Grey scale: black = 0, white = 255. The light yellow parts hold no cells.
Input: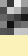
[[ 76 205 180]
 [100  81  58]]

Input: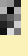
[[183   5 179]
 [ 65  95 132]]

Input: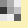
[[ 52 159 194]
 [228 239  96]]

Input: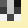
[[ 58 199  59]
 [241  69 243]]

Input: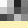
[[201 169  74]
 [ 69  97 187]]

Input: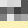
[[ 96 124  62]
 [129 230 151]]

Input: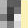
[[174  65 113]
 [120  56 235]]
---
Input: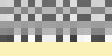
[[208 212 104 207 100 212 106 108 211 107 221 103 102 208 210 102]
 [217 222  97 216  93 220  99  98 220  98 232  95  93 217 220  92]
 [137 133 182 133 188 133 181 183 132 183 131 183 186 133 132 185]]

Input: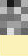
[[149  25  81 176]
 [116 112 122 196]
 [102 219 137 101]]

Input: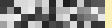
[[ 55  57 217 217 225 167 215  39 210  28  55 203  63  86  89]
 [226 231 240  70  49  73  84  40 203 224  48 102 123 136 231]]

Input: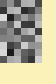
[[104 143  75 174 178  74]
 [217  32 113 157 120 166]
 [110 137  67 163 187  62]
 [207  65  89 204 145 151]
 [ 87 169 179  89  54 207]]

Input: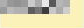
[[174 152 146 153 202 171 232  89 182 174]]

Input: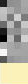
[[ 34 144 147 167]
 [188 122 206 123]
 [ 27 149 143 170]
 [179 167 156 165]
 [ 88 147 156 160]]

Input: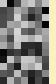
[[201   7  78 180 200 135 189]
 [ 75  89 209 107  35  80 198]
 [173 126 213 101  78 137 169]
 [170 115 190  44  43  37 130]
 [ 20 195 109 200 196 143  76]
 [ 88  78 189  86  36  62 135]]
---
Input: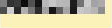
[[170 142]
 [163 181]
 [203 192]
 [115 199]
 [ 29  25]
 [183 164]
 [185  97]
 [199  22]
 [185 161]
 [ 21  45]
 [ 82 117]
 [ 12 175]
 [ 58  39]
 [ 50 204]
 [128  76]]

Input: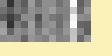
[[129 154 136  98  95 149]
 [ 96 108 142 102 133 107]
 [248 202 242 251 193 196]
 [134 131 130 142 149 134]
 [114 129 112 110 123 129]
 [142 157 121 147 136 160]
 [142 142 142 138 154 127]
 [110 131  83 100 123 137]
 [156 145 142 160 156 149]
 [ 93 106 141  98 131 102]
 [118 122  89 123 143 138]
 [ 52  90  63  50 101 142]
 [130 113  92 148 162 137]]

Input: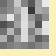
[[232 158 142 229 224 118 145]
 [164 170 105  83 177  92 131]
 [ 88  58 148 171 128 153 115]
 [130 216 218 223 219 220 129]
 [199 173 147 162 119 164 137]
 [135 140 228 106 182 104 127]
 [109 124 159  80 114 176 113]]

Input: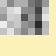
[[151 203 228 183 189]
 [ 96  67  90  42  90]
 [118 136 152 133 174]
 [174 141  84 148 136]
 [174 229 202 200 174]
 [137 215 209 184 226]
 [198 174 152 237 195]]

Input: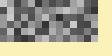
[[ 76  53 148 169  83 183]
 [ 96  85 138  69 125  69]
 [184 145  79  74  84 125]
 [161 170  97 202  90 152]
 [ 80 194 100  82 174 104]
 [ 99 170  47 133 137 149]
 [ 78 144 115 154 174 128]
 [113 126 188  51  75 189]
 [ 56 152 141 128  77 161]
 [172  86  80 153 185  76]
 [118  97 164  72 166  55]
 [ 70  94  85 142  57  75]
 [159 194 202  97 188 142]
 [200  79 152 154  98 119]]

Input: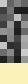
[[101  28  94 149 106 170 162 203 150]
 [129  30 191  41  31  69  52  42  27]
 [ 99 116  98 151 138 132  46 137  90]
 [201  63  88  62 146  43 195 108  33]]

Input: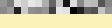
[[133 148]
 [ 86 194]
 [185  81]
 [190  93]
 [136  33]
 [220   4]
 [ 22 224]
 [198 231]
 [101  64]
 [173 148]
 [222 137]
 [231 143]
 [205 202]
 [223  33]
 [125 154]
 [149 137]]
